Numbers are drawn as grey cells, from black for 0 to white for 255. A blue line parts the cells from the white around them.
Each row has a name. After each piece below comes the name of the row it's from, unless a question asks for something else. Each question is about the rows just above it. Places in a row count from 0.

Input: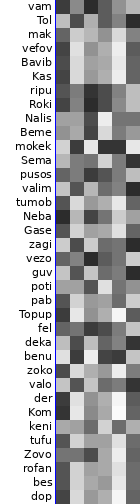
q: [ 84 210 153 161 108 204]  pab
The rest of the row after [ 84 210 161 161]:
[224 108]

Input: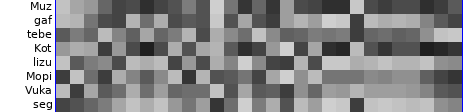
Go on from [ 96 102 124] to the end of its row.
[117 124  61 102 110  96 102 144 194 200]
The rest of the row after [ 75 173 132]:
[207 138  68  61 180  75 200 200 173 180 194 180 180 194 144 138]
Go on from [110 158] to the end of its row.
[102 110 110 194  82 166  90  96  61 144 102 158 152 180 158 158 158 152
 132  90  82]
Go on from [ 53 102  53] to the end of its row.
[158  75  68  47  47 200  75  61  75  75  47  61  90]
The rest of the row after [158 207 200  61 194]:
[200 194 187 194 144 132]
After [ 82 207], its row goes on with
[117  53 102  53 158  75  68  47  47 200  75  61  75  75  47  61  90]
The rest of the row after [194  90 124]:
[138  75 187 173 187  68 152  75 173 132 207 138  68  61 180  75 200 200
 173 180 194 180 180 194 144 138]

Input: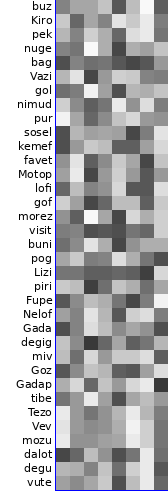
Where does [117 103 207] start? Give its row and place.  visit, 5
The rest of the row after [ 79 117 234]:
[111]
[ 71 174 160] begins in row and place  nuge, 4
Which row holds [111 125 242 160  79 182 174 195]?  gol
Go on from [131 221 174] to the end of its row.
[117  79]
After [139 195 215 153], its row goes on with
[146]

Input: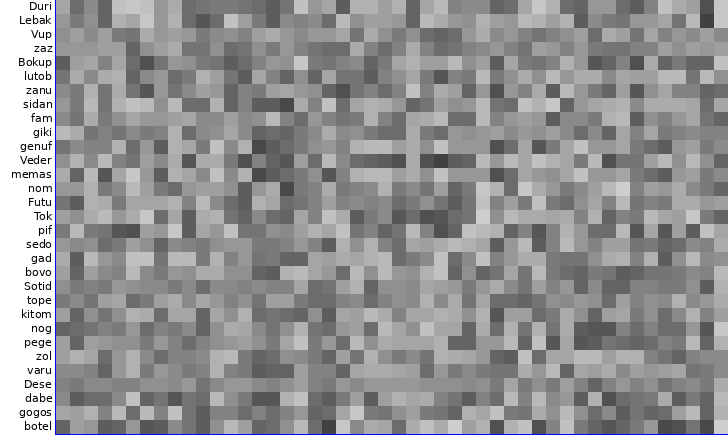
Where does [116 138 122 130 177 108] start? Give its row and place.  giki, 4
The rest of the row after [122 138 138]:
[130 130 144 144 138 151 116 138 151 151 138 130 144 159 130 122 151 138
 151 151 151 151 144 144 144 138 144 122 165 122 144 122 159 130 100 130
 151 130 144 116 130 138 122 171]
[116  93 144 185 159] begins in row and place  botel, 9
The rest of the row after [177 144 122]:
[138 116 177 171 165 151 100  93 193 108 165 165 185 185 159 177 177 130
 116 100 130 138 138]
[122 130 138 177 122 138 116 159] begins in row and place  nom, 20

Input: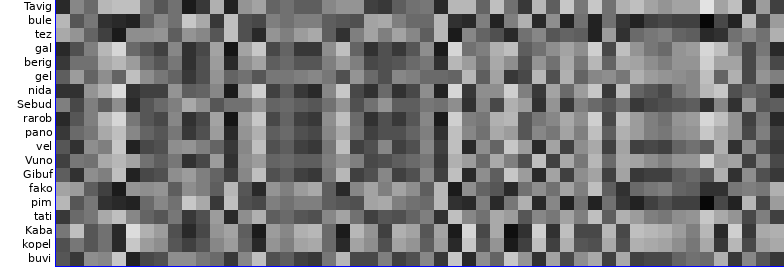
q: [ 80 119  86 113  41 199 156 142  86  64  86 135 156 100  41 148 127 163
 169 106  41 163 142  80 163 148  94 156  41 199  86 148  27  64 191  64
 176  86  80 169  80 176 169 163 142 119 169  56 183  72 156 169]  kopel
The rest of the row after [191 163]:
[148 163 163 227 163 191  49 156  64]
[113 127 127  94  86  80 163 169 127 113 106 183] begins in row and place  pim, 16
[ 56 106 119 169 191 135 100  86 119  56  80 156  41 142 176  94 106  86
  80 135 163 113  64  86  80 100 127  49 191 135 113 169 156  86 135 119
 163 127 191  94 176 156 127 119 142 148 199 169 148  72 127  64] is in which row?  tati
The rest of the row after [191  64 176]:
[ 86  80 169  80 176 169 163 142 119 169  56 183  72 156 169]

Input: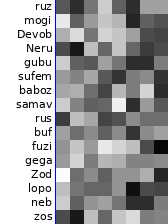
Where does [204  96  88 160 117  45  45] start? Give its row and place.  gubu, 0
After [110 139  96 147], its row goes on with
[147 174  37]

